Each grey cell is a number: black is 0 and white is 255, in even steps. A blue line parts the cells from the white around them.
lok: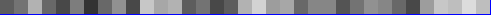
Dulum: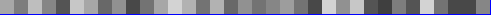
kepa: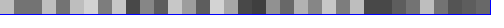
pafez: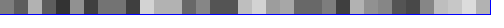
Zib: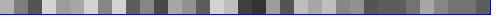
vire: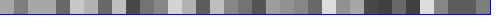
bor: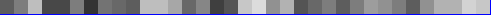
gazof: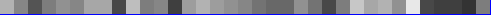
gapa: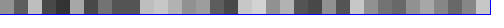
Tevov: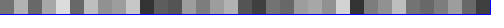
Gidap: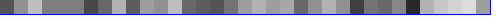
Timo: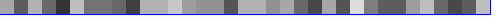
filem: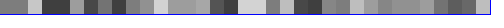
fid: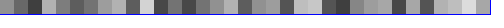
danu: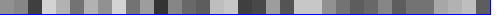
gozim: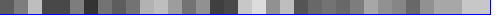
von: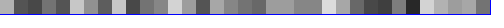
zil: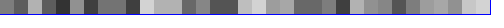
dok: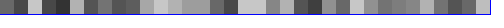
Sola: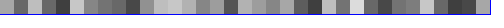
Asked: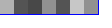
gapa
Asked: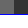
Timo
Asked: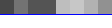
gapa
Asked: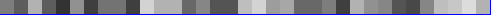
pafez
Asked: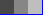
pafez
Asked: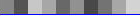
Dulum

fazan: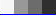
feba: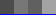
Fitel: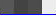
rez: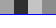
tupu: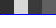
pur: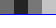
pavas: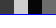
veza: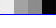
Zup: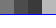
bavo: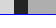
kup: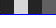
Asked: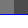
Zup
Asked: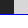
kup
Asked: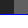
kup
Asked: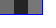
pur

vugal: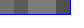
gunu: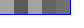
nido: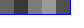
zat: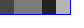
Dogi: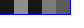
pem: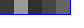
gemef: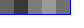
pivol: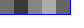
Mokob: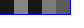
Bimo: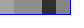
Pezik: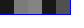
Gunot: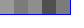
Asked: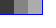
pivol
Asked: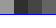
pem
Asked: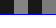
Mokob
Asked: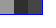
pem
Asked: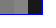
Pezik
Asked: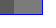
vugal
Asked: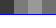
gemef

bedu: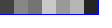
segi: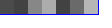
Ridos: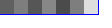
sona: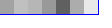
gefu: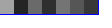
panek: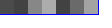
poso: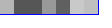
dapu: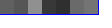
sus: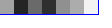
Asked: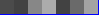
panek
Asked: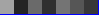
gefu

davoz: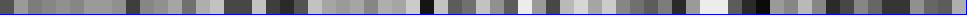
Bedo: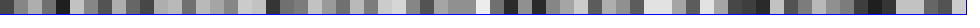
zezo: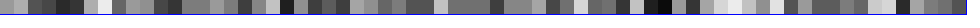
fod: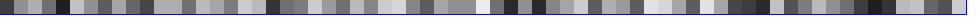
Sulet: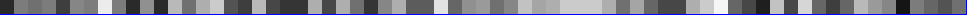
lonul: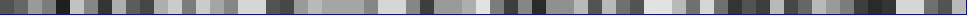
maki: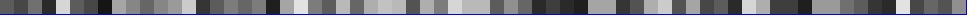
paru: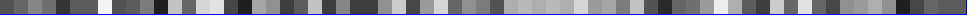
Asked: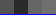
paru
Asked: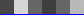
Sulet
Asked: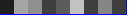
paru

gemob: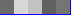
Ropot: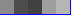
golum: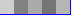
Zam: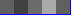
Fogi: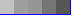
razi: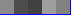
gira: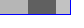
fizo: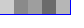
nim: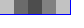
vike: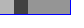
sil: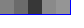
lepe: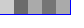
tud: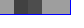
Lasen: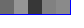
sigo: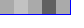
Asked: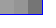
Fogi
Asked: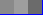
fizo
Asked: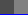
nim
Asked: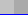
sigo

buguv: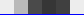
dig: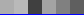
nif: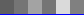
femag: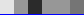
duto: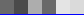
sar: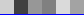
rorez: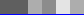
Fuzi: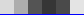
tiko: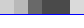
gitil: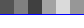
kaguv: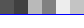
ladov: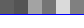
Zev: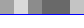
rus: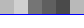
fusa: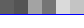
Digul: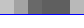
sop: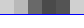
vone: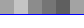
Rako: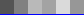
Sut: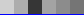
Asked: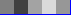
gitil
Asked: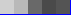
sop

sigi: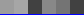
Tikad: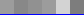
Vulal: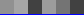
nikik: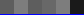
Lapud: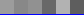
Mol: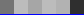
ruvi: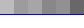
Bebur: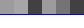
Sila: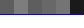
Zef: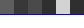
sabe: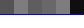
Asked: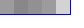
Tikad
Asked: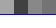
sigi
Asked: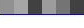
Vulal
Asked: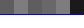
nikik

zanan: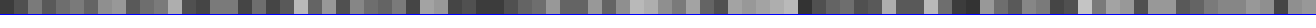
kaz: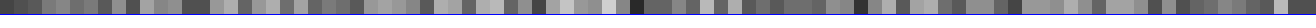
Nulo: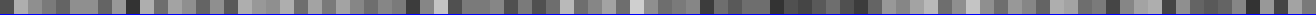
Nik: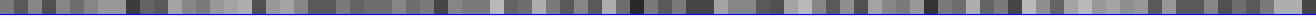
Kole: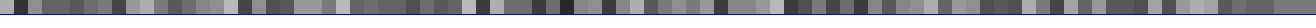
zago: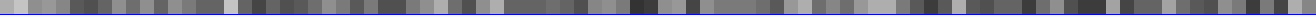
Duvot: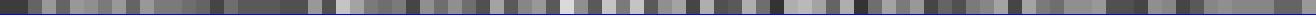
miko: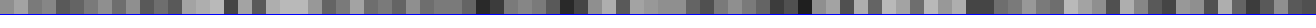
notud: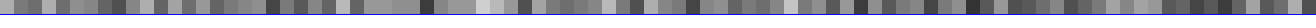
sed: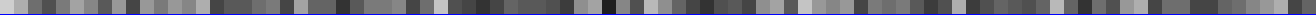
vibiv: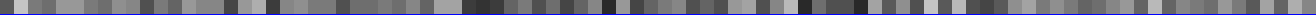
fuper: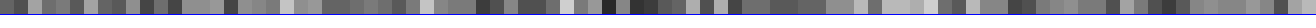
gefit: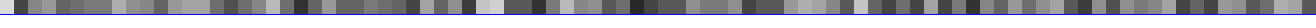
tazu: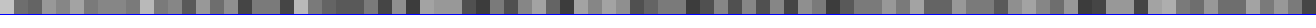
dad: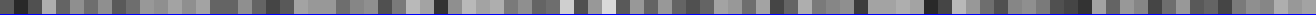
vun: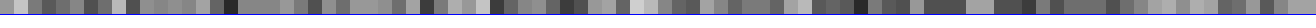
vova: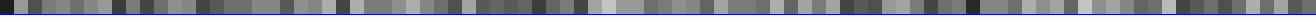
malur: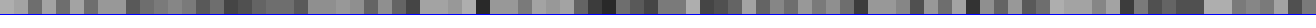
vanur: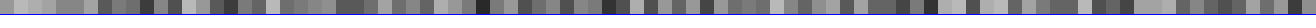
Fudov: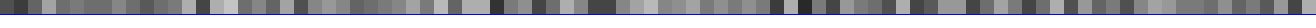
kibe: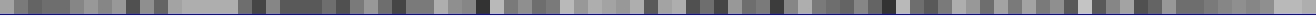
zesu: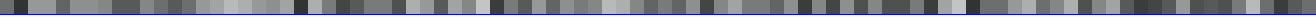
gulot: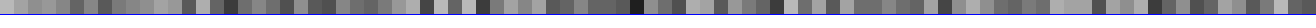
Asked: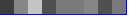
Nulo
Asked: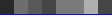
malur
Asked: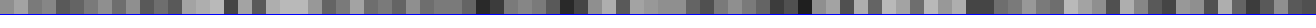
miko
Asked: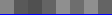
zago
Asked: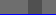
vun

